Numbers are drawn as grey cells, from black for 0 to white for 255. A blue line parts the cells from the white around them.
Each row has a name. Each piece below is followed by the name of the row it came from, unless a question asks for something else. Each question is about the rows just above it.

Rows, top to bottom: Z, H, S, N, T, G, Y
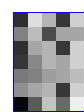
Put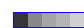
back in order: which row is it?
N
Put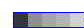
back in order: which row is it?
G

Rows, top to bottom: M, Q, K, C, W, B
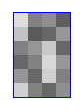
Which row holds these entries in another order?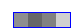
B
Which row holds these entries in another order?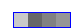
K
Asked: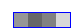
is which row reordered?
C
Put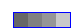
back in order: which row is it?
K
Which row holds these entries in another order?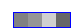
W
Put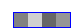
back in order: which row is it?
W
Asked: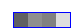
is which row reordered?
M

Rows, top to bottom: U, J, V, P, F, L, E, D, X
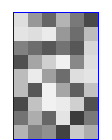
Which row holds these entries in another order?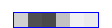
E
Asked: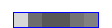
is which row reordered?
V
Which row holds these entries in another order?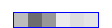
J

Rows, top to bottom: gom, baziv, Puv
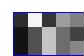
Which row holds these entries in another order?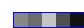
Puv
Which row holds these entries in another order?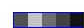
baziv

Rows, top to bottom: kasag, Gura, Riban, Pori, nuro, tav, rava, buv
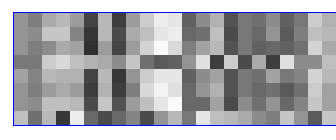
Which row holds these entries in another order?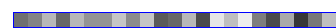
buv
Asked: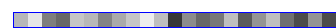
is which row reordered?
Gura

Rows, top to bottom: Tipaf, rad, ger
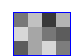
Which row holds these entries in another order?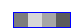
ger
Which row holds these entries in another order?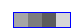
ger
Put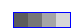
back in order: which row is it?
rad
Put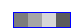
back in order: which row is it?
ger
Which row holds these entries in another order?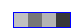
Tipaf

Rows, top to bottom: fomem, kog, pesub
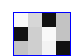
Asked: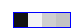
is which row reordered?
pesub
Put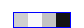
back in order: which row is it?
kog
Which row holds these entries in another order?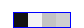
pesub
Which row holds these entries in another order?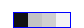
pesub
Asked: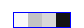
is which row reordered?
fomem
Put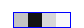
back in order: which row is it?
fomem
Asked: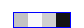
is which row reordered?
kog

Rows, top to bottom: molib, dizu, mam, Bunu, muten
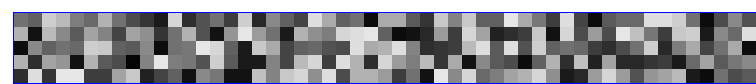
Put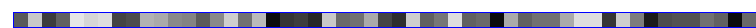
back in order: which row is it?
molib
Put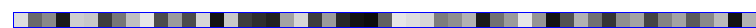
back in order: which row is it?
dizu
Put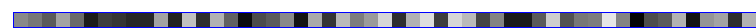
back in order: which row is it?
Bunu

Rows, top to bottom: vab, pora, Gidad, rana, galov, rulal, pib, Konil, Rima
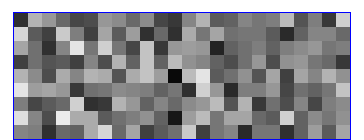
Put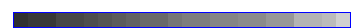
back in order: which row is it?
vab
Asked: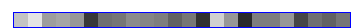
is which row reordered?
rulal
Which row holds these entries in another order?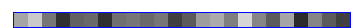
pora
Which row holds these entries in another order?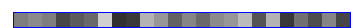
pib
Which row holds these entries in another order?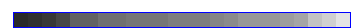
rulal

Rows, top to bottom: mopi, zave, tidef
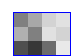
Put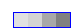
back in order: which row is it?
mopi
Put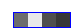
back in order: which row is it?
tidef
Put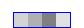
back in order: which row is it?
zave
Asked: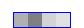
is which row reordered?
zave
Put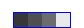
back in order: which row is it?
tidef

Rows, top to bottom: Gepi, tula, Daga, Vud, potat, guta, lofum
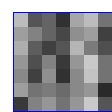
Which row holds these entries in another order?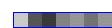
lofum
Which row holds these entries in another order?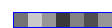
Vud

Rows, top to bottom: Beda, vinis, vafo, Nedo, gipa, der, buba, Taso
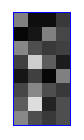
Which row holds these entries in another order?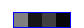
gipa
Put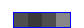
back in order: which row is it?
Taso
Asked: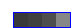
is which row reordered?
vafo
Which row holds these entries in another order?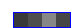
der
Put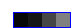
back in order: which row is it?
vinis
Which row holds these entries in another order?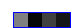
gipa

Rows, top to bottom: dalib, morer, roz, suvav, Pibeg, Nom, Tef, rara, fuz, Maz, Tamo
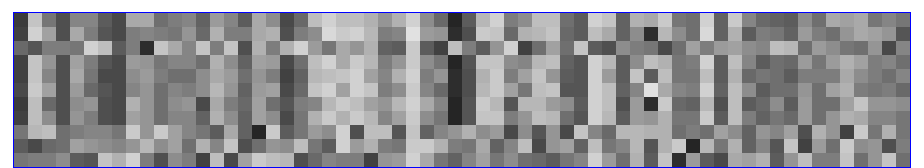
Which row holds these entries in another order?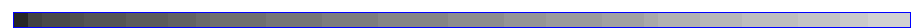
suvav
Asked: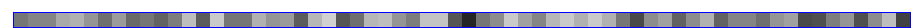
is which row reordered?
rara
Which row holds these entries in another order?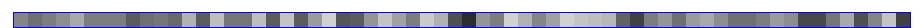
Pibeg
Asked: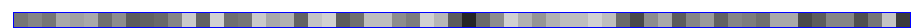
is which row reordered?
dalib
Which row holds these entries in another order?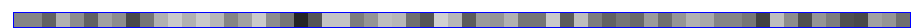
rara
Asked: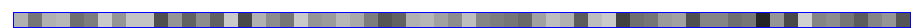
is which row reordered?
rara
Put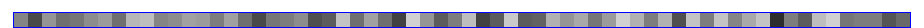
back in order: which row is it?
roz

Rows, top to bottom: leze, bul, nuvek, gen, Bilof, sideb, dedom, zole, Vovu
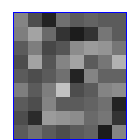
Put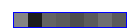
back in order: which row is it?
Vovu
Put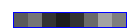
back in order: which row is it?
bul
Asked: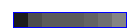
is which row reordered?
Vovu
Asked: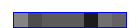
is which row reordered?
Vovu
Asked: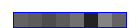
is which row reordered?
Bilof
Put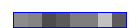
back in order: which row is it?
sideb

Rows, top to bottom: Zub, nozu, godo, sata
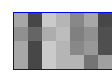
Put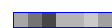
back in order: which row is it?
sata
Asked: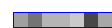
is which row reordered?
sata

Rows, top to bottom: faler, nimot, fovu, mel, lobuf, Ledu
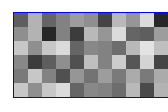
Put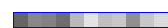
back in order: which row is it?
fovu
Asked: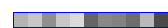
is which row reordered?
Ledu
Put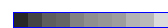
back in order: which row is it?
faler

